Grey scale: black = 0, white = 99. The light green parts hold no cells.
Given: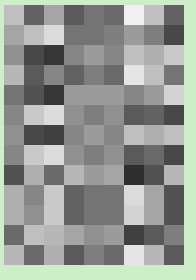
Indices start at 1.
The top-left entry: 74
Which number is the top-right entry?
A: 38
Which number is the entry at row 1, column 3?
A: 64
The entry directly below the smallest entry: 85
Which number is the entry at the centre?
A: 60
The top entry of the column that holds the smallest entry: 93
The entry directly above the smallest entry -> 35
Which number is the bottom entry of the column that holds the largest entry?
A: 89
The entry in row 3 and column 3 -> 21
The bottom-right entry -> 35
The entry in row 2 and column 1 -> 64
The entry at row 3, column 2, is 28
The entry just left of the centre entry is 52
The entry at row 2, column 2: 74
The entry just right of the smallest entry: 32
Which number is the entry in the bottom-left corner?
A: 71
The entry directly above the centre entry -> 49
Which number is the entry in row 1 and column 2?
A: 38
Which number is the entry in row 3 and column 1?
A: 56
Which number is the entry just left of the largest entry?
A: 41
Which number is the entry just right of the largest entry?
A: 74
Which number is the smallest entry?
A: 18
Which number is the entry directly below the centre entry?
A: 49

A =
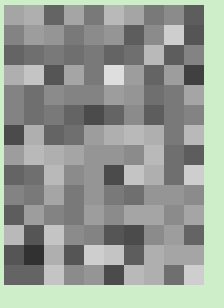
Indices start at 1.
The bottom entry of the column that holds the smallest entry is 39
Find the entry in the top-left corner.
64
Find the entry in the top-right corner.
36
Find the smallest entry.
19
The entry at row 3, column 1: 39
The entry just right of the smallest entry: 68
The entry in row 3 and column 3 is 47
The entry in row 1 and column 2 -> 68
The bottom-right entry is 80
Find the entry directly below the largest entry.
61
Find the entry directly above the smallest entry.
33
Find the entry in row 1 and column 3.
39
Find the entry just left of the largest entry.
47
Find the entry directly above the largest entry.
39
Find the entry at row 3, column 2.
43
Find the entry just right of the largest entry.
61
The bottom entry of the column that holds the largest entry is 29
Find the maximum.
86
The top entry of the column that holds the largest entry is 72
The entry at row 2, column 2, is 61
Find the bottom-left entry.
39
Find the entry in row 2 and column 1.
51

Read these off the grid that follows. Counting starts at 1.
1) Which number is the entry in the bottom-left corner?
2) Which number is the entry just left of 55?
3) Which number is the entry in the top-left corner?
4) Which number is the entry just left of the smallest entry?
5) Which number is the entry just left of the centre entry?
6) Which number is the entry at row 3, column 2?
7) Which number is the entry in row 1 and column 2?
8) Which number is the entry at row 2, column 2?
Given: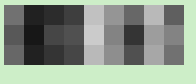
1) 40
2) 72
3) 44
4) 34
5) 31
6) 13
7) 13
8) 9

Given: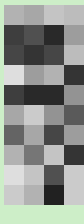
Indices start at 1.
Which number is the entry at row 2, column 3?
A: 16
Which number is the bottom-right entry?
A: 79
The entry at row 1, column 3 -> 76
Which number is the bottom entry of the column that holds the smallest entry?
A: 13
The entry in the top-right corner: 73
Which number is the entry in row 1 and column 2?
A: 65
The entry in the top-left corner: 69

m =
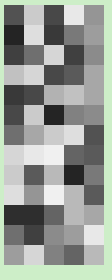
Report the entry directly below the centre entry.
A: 93
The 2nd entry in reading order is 79
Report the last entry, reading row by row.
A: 72
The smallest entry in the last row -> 39
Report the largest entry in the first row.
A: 90
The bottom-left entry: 61
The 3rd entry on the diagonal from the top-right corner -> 83
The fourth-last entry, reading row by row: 83
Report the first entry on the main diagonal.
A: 32
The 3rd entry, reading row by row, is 28
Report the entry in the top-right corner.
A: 58
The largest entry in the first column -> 86
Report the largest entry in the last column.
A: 90

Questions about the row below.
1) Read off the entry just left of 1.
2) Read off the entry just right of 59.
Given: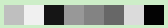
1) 85
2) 51

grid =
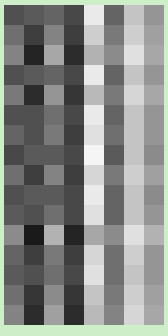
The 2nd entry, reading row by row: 35
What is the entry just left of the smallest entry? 54
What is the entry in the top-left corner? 31
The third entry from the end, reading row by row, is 51
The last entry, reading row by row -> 65
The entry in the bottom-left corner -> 51
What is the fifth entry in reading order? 91
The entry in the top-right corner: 58
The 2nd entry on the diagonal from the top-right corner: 80
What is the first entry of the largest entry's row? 28
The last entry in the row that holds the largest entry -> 54
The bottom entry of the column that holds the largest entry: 72
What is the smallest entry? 10
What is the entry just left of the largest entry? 28
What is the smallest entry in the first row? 28
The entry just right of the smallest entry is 69
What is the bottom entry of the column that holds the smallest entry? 17
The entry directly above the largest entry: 87
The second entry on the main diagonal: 24
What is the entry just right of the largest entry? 35
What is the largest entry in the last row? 83
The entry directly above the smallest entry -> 31
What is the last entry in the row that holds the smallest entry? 69

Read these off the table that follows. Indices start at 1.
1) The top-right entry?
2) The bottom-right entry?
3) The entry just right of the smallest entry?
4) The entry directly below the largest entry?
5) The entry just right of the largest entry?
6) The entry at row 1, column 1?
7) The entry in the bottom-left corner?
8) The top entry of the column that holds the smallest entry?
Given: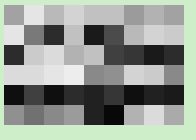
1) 63
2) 66
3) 69
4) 17
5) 53
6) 63
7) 56
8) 75

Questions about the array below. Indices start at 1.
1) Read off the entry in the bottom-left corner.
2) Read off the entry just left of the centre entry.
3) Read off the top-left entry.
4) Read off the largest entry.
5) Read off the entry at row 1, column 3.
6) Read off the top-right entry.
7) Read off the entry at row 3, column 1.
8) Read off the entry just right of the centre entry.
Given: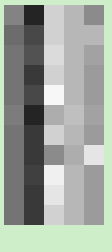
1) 45
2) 14
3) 51
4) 96
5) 81
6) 54
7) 45
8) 74
